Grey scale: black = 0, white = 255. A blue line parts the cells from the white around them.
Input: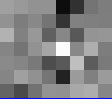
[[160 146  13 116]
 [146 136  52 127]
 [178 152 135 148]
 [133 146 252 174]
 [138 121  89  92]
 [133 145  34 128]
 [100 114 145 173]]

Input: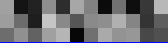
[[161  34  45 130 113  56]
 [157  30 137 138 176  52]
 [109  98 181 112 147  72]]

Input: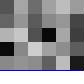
[[ 84 109 189]
 [100  90 150]
 [179  81 167]
 [ 10 205 141]
 [137 140 188]]

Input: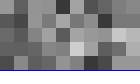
[[151 148  56  82 126]
 [ 88 149 166 141 120]
 [106 132  91 152 199]
 [ 97 101 128 161 110]
 [ 75  94 147  56 151]]

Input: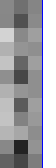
[[136 133]
 [135 138]
 [211 159]
 [177 143]
 [195 159]
 [143 143]
 [177 143]
 [192 159]
 [195 153]
 [181 141]
 [136 147]
 [ 98 125]]

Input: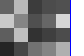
[[ 99  60  80]
 [201  79 214]
 [ 94  50  76]
 [ 37 114 176]]
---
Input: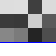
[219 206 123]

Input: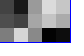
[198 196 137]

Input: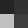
[ 50 192]

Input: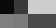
[204  73]

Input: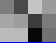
[156  60 186]

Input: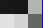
[180 211]

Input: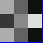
[ 15 136 174]

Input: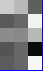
[ 95 103 140]

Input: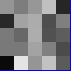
[ 38  78 173 121  10]
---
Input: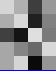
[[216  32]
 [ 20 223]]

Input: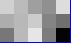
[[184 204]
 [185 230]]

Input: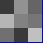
[[130 118]
 [ 57 192]]

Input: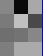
[[192  73]
 [115 135]]

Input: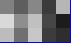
[[142 192]
 [112 199]]

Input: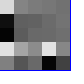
[[ 96  98]
 [ 92 105]]
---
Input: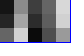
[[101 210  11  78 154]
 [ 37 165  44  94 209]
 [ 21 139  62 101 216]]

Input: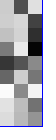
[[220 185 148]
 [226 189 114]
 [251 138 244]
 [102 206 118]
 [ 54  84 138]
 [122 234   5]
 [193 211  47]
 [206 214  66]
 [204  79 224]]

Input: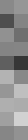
[[134 146]
 [160 209]
 [175 172]
 [150 191]
 [179 136]
 [ 95  54]
 [132 133]
 [145 111]
 [ 78 132]
 [137 150]]

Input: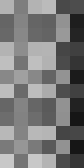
[[200 116 200 180  75  53]
 [122 150 122  89 146  22]
 [184 132 184 181  69  71]
 [109 130 109  92 144  22]
 [102 132 102  90 146  34]
 [189 106 189 171  78  65]
 [136 160 136 100 147  27]
 [191 116 191 178  75  52]
 [179 141 179 180  70  64]
 [104 136 104 100 153  36]
 [101 132 101  97 146  30]
 [179 126 179 187  73  77]]

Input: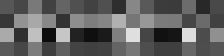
[[ 89  71 124  62  95  67  64  66 100 119  78  63  63 103  77  85]
 [170  47 192  12 198  34  15  26 128 223  69  17  21 220  76 144]
 [ 55 147 168 136  50 142 126 134 177 118 152 123 122  70 107  65]
 [ 86  71 121  65 100  80  66  80  46 135  89  60  59 108  40  73]]

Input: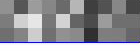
[[111 132 205 112 145 138  48 126 125 103]
 [124 208 230 119 211 100  75 156 111 111]
 [145  86 156 134 106 182  63  82 135  70]]
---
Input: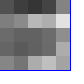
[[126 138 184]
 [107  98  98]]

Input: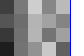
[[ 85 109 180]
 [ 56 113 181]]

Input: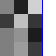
[[ 58 192  54]
 [127 146  28]]

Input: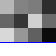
[[102  54 209]
 [216 151  96]]

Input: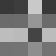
[[107 108 150]
 [189 186  68]]

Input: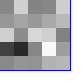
[[151 165 152]
 [207 140 215]]

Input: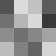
[[113 181 218]
 [141 112 135]]
